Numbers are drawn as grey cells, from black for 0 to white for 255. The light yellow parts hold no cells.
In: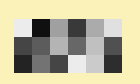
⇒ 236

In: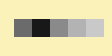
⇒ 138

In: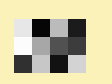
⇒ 199

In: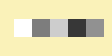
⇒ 205

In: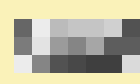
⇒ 63

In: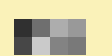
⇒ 202
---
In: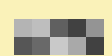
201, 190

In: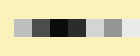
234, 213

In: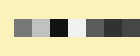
241, 193

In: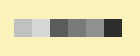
215, 193

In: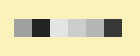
228, 205

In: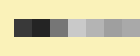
201, 180

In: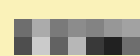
203, 183

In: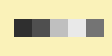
233, 191

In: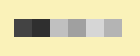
214, 192

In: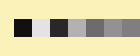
227, 177
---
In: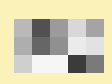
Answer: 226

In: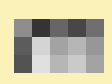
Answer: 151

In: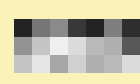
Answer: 88

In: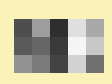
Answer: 200

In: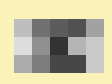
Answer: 201

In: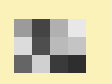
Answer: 196
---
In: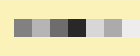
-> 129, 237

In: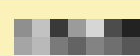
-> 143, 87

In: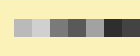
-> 186, 67

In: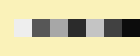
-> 238, 12

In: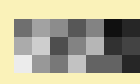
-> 111, 38

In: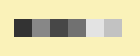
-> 51, 194

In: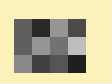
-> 95, 31

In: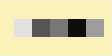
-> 225, 158

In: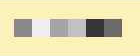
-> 136, 106

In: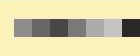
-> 141, 41
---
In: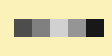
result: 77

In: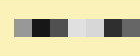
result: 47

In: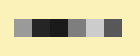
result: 37

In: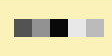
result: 83

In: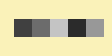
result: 64

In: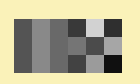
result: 47

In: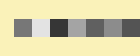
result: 84

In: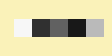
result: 48
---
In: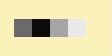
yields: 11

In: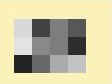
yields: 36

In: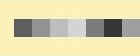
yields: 54

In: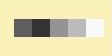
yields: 52

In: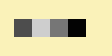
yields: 3

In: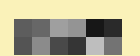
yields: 23

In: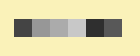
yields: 47

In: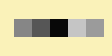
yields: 8
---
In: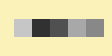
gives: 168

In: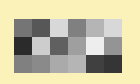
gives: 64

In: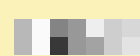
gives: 206

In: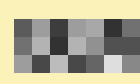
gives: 222

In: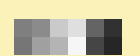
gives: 69

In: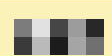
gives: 165

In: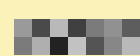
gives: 135
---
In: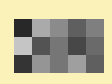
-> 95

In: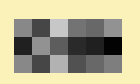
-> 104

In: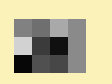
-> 169

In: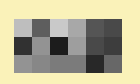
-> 85

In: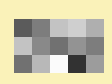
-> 207

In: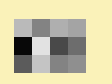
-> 175

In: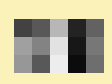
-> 35

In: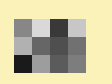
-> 57

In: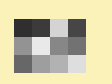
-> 212
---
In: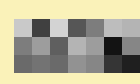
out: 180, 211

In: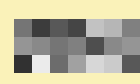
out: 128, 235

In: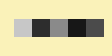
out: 138, 199

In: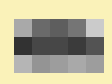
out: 71, 203

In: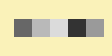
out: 219, 219

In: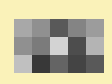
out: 211, 211

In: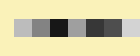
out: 159, 211

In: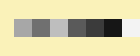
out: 90, 243

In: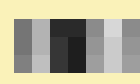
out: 30, 215

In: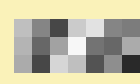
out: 247, 247
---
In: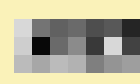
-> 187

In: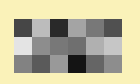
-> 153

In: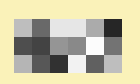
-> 49

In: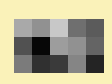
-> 58

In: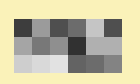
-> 226

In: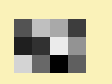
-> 1

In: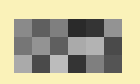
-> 188

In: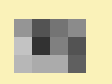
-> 171
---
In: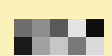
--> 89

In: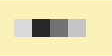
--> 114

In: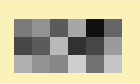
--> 91

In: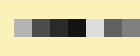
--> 42

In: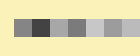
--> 167

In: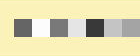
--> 121

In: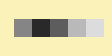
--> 93

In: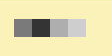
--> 174
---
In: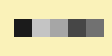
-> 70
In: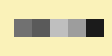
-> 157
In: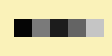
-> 100
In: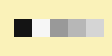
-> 183
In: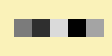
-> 1
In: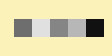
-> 183
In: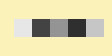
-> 47
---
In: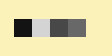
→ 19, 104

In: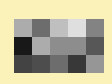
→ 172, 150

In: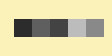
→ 44, 137

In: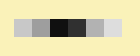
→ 200, 221

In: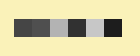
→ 69, 29

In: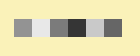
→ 147, 102

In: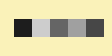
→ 29, 71
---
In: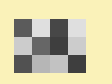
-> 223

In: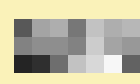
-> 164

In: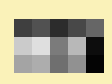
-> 81

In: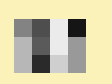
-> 78

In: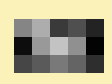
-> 173

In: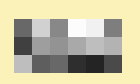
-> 209

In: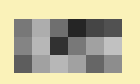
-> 173
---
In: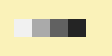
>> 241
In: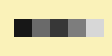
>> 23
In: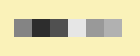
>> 132
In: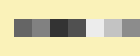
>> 101
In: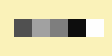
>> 80
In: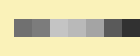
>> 112
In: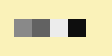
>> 137
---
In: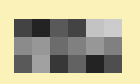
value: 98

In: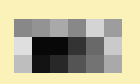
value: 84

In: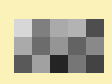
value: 36

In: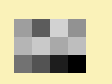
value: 83

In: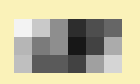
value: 66

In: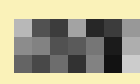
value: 130

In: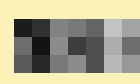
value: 79

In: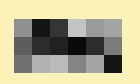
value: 132
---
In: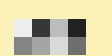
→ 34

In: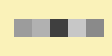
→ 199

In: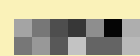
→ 55

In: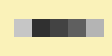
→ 95

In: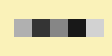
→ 24

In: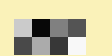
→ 84
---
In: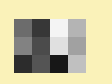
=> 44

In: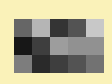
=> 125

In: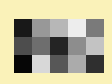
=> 6

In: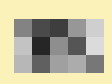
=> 183

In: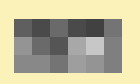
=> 136

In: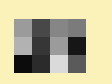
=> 12
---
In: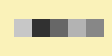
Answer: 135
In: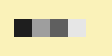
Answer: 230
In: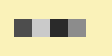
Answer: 140
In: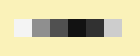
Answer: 205
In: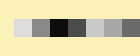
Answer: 106
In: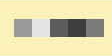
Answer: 123
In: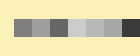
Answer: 58
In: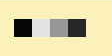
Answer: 38
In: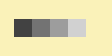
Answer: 209
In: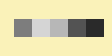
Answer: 42
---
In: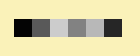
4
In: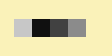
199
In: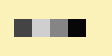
68
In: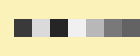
58
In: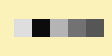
222
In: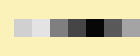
208
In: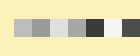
189
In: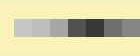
199
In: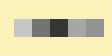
198
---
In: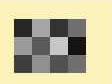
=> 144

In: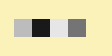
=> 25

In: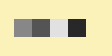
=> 84

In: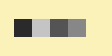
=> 196

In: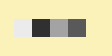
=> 48

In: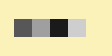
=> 159

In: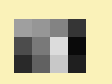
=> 97

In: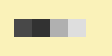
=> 50

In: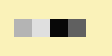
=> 223
